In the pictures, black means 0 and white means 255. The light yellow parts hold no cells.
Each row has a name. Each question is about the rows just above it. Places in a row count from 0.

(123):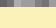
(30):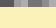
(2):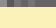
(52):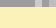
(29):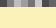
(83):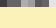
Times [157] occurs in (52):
6
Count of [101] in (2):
4
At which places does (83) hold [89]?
5
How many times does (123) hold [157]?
3
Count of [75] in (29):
2
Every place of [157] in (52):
0 1 2 3 4 6

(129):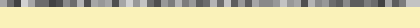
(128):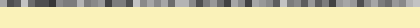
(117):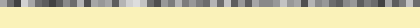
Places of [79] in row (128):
1 5 6 18 28 51
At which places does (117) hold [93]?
6 8 16 33 35 48 51 56
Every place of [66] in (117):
2 7 54
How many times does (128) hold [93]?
4
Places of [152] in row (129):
14 19 23 27 34 39 41 46
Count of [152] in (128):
7

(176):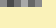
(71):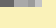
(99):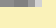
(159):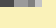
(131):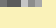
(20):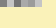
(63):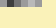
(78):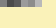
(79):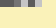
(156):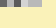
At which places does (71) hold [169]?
2 3
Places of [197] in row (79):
3 5
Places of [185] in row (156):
1 4 5
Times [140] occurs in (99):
2
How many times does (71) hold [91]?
0
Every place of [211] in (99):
5
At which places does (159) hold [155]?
2 3

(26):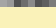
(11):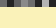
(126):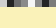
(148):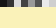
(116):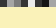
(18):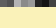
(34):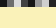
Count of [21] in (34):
2
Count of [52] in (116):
3
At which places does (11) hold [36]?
1 5 7

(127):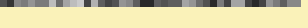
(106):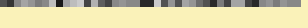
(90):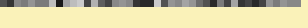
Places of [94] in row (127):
14 19 22 24 25 40
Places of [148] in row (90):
4 17 24 27 38 40
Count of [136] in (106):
8

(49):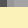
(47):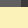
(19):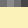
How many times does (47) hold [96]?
3
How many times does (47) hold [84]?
0
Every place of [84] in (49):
0
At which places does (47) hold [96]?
0 1 2
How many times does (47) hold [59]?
1
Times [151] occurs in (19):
0

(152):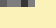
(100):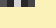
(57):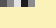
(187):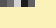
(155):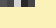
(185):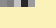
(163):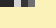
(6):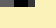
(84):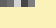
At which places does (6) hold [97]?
0 1
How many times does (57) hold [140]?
2
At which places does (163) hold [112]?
4
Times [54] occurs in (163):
1
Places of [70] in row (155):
1 4
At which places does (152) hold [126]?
1 2 4

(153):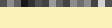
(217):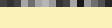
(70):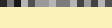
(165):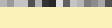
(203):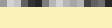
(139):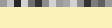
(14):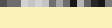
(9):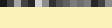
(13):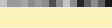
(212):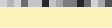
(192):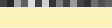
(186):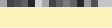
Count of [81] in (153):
3
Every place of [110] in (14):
1 2 7 9
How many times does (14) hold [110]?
4

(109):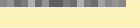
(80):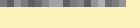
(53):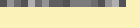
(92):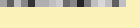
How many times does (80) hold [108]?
2
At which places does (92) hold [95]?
1 16
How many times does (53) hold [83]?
5
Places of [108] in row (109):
2 5 10 13
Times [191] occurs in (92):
5

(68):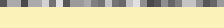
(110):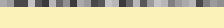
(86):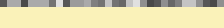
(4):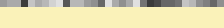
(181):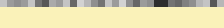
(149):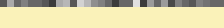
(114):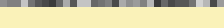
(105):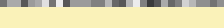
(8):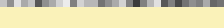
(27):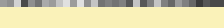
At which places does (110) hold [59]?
6 10 17
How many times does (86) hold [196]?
4

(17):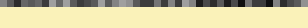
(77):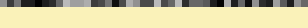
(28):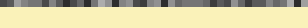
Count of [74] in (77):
5
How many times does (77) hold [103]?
6
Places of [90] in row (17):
1 4 10 13 15 19 31 42
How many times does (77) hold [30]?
7

